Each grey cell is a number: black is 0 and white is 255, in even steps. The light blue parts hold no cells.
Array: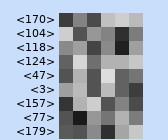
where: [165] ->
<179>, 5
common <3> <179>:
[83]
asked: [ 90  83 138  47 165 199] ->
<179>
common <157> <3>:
[83]
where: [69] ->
<118>, 3
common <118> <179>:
[138]

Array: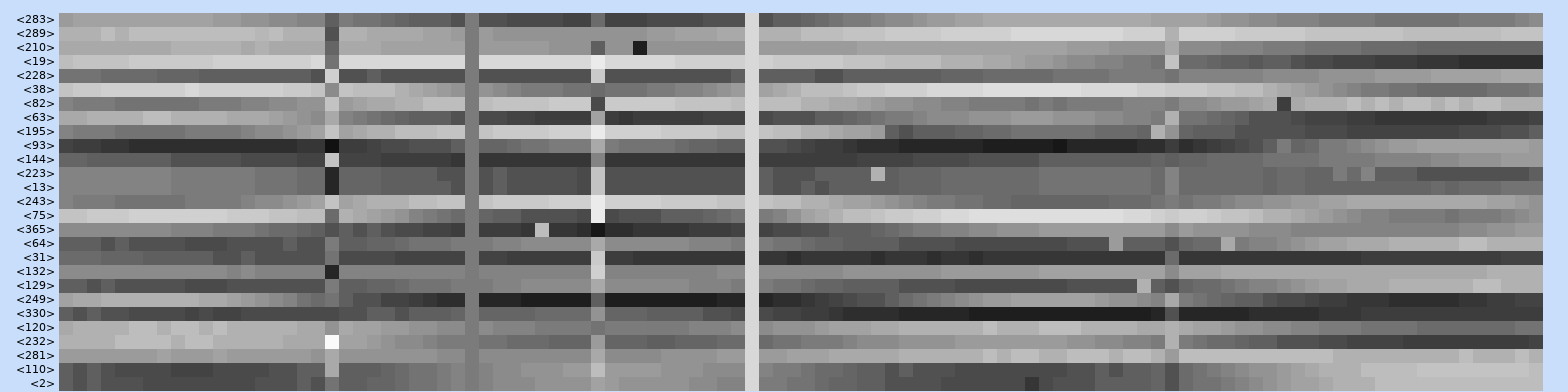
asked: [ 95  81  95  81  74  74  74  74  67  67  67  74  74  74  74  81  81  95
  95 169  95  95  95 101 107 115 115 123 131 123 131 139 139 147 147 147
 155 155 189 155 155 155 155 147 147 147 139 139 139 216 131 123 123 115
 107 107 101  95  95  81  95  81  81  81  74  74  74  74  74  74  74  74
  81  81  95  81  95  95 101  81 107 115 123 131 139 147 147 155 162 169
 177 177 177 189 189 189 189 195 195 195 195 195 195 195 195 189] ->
<110>
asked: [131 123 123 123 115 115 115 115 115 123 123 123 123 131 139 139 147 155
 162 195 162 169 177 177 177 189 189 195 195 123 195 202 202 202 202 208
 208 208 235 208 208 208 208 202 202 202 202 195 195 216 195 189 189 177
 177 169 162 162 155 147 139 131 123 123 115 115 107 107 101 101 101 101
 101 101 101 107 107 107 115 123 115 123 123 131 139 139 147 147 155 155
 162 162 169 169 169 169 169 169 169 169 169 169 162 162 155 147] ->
<243>
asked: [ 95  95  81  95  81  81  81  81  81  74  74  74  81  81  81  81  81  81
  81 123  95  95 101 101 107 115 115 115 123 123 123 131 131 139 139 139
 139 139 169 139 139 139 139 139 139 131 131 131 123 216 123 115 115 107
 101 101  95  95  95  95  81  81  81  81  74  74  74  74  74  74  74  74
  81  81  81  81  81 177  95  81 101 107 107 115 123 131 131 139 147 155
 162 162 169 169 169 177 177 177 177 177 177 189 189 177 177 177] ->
<129>
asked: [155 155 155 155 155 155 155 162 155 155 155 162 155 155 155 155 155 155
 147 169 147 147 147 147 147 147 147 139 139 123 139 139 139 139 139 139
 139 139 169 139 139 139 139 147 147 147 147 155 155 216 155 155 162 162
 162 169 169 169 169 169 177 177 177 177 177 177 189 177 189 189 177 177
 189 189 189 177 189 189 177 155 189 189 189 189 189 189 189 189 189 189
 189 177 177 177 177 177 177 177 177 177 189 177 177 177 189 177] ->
<281>
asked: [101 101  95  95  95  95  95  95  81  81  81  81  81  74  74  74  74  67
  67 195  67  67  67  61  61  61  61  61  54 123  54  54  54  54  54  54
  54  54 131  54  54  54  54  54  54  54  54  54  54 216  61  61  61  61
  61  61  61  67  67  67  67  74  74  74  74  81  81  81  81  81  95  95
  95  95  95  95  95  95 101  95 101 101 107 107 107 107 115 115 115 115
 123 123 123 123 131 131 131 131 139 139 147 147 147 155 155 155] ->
<144>
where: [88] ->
<19>, 86
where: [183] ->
<289>, 15

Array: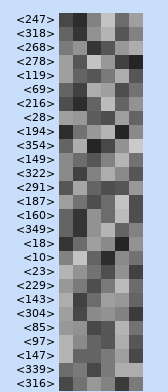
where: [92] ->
<28>, 3
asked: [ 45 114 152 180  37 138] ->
<194>
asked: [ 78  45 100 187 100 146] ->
<216>
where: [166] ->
<291>, 2

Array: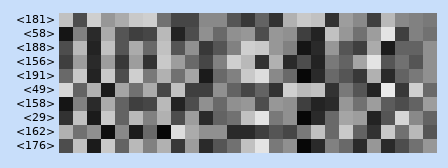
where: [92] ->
<158>, 24
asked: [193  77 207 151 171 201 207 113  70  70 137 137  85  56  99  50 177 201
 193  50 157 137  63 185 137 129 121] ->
<181>
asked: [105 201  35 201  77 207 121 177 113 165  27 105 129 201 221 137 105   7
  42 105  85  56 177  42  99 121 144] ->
<191>

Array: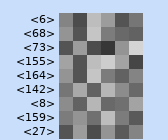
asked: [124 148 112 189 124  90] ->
<159>
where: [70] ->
<155>, 6

